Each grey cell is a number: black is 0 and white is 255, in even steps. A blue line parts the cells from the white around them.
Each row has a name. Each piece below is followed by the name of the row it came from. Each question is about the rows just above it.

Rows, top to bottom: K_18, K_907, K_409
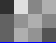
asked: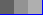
K_907
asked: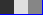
K_18
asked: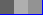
K_409
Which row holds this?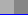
K_907

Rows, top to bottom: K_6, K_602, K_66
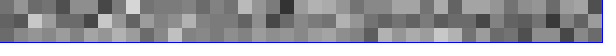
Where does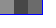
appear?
K_602
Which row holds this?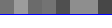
K_66

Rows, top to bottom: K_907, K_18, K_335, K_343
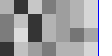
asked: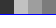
K_343
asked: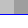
K_343
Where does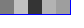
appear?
K_18
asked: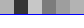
K_907
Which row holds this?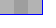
K_18
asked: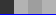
K_18

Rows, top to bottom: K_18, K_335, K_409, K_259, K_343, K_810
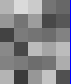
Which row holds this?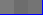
K_343
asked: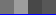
K_335

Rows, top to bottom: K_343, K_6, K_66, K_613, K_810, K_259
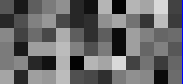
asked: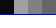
K_66
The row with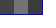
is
K_810
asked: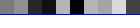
K_343
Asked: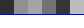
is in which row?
K_6
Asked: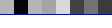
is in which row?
K_810
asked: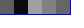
K_66

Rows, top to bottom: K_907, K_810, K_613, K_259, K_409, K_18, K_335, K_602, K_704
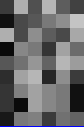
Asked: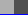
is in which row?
K_907
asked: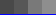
K_810
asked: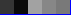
K_602
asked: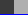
K_907
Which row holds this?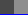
K_613
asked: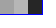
K_18
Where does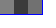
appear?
K_704

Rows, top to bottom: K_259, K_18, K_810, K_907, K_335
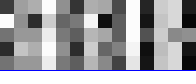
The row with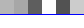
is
K_810
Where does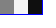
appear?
K_907
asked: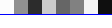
K_907
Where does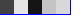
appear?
K_335
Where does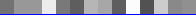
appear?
K_810
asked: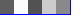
K_810
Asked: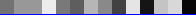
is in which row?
K_335

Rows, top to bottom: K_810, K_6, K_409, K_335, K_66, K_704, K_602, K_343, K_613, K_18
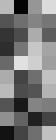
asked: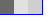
K_66
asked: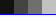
K_18
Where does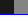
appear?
K_343
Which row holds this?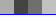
K_704

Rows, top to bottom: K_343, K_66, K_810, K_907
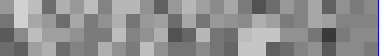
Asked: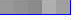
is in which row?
K_66
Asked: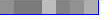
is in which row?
K_810

